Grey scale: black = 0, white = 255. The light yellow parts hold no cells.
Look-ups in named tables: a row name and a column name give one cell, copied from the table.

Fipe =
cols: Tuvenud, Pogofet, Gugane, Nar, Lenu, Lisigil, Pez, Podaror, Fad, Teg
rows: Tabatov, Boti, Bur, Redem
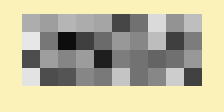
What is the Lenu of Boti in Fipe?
107
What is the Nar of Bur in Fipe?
156
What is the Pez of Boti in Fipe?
135
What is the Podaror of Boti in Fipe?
189
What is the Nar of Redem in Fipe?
134
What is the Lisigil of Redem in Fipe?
196
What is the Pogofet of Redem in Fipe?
77
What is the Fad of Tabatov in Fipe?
147
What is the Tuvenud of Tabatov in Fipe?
173
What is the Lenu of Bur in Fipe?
30
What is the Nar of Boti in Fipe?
63
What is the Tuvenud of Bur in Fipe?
77
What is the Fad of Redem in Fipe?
205
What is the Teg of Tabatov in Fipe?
190
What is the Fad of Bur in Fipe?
112
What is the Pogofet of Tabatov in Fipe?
158
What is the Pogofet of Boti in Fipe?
119
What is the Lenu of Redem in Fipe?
121
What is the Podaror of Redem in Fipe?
135
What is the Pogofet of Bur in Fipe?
158

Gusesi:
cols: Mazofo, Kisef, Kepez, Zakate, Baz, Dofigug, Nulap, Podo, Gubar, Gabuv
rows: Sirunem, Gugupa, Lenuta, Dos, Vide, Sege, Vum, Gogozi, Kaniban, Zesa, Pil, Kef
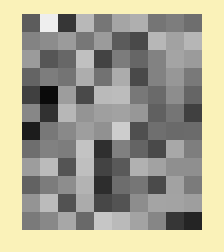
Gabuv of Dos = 121
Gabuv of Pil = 158
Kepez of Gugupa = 155
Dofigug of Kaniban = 89
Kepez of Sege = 183
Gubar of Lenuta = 164
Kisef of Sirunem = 238
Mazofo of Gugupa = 131
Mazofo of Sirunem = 92
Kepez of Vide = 157
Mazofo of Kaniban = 157
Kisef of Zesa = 124
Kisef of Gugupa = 140
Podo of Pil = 164
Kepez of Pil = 82
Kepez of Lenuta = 103

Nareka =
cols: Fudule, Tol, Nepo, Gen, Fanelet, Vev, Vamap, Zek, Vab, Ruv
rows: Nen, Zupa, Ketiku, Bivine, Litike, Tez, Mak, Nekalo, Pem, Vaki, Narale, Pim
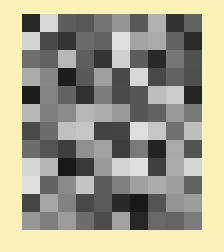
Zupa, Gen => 107
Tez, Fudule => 183
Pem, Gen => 57
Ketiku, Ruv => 80
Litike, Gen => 48
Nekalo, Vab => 168
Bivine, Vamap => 216
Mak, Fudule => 74
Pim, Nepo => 156
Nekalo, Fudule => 109
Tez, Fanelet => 174
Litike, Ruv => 36
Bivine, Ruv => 79
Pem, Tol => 181
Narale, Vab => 148

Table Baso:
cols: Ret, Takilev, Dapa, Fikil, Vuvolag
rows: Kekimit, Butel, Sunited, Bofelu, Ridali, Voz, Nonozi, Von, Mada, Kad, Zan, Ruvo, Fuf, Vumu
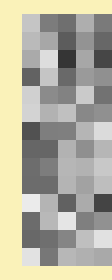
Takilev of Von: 102
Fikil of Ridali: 202
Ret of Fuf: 104
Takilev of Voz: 178
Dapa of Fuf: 133
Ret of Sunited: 170
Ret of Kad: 108
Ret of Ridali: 208

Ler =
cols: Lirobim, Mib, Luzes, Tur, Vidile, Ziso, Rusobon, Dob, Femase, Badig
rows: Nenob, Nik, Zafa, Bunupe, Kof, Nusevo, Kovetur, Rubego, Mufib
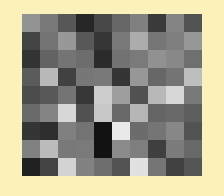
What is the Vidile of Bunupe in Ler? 121
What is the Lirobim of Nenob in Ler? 147
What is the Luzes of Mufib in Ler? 211
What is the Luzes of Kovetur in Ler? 128
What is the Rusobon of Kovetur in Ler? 108
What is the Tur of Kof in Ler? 55
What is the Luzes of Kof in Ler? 116
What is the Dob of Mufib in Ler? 117
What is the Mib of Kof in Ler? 88
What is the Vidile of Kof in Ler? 205

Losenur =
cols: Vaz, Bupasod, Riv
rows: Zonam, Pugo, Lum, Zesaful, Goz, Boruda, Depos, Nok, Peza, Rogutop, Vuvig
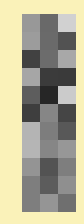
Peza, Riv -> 126
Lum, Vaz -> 65
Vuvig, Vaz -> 126
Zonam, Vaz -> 152
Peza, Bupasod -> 83
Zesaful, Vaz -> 166
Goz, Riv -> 203
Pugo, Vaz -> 156
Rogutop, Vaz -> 126
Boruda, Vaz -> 62
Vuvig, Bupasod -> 149

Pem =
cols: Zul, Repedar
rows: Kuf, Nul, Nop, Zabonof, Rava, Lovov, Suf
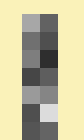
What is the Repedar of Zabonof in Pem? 94
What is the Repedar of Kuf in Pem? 98
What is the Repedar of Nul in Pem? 79
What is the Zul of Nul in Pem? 112
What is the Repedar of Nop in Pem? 46
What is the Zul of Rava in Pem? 154
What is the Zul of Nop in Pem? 126
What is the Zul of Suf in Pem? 85
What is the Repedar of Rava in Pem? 133
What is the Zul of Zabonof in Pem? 70
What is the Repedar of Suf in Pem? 100
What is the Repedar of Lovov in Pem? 220
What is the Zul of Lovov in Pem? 79
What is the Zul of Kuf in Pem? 167

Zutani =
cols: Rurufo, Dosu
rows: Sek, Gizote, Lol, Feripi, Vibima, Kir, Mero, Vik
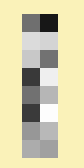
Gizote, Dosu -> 212
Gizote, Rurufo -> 219
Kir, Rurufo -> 58
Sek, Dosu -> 23
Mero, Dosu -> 184
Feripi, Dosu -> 239
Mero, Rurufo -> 151
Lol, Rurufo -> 200
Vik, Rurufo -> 172
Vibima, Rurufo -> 113
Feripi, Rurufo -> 57
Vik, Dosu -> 160
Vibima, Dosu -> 182
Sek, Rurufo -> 111
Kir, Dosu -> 253
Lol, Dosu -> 114

